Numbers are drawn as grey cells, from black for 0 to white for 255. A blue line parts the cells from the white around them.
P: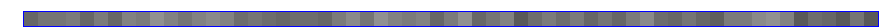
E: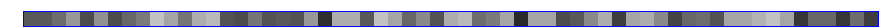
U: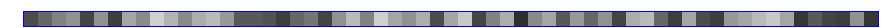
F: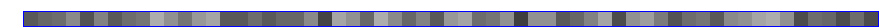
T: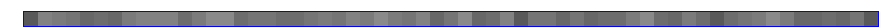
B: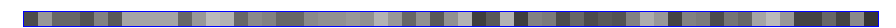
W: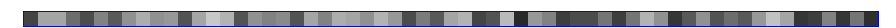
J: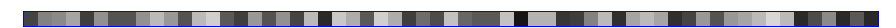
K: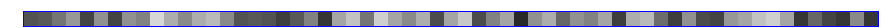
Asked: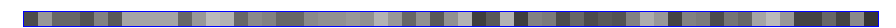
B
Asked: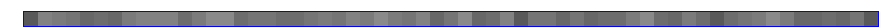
T
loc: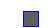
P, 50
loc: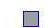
F, 45

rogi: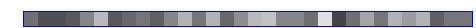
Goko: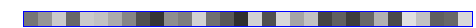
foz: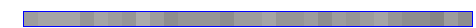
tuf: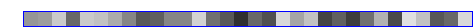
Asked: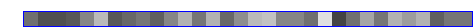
rogi
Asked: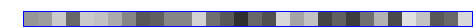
tuf
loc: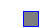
Goko, 12

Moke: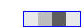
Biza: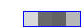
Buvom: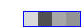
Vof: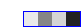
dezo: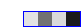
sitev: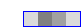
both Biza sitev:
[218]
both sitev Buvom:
[218]
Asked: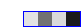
dezo
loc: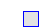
dezo, 1

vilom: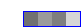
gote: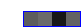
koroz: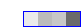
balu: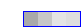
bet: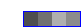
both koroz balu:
[199]
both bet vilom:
[113]

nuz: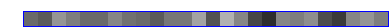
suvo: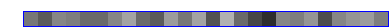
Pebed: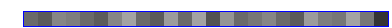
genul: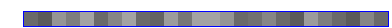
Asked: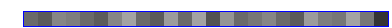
Pebed
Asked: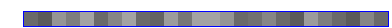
genul
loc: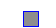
nuz, 21
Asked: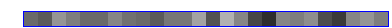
nuz
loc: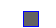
genul, 10

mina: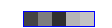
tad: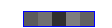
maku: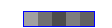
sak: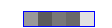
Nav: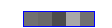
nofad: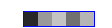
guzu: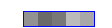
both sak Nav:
[106]
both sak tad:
[92]
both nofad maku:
[113]
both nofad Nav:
[113]
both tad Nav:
[113]
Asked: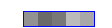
guzu

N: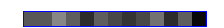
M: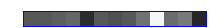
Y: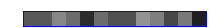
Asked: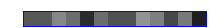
Y
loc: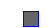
M, 4

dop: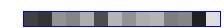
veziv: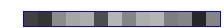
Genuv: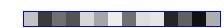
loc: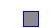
veziv, 3
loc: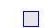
Genuv, 10
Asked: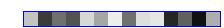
Genuv
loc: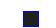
dop, 13

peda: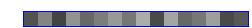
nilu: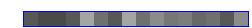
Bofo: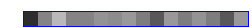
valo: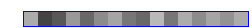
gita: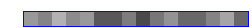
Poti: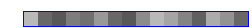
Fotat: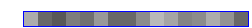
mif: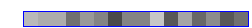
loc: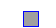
peda, 14
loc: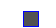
peda, 1
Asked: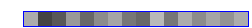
valo
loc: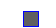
Poti, 13
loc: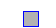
gita, 3

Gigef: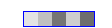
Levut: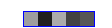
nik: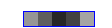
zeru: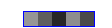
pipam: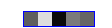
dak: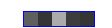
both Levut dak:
[171]
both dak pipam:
[95]

